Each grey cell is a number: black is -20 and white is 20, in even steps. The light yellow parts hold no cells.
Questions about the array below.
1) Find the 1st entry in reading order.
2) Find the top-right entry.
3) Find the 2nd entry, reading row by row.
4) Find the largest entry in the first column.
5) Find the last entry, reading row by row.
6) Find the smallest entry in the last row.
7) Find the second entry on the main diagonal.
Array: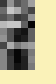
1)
-11
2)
5
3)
3
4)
9
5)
-1
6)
-17
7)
11

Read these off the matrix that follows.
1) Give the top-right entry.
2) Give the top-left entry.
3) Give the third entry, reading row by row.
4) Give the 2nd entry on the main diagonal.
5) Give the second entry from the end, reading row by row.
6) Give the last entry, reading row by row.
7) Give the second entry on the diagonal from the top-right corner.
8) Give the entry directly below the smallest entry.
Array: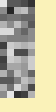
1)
-12
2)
16
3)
-6
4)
-14
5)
-10
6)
8
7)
10
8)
-2
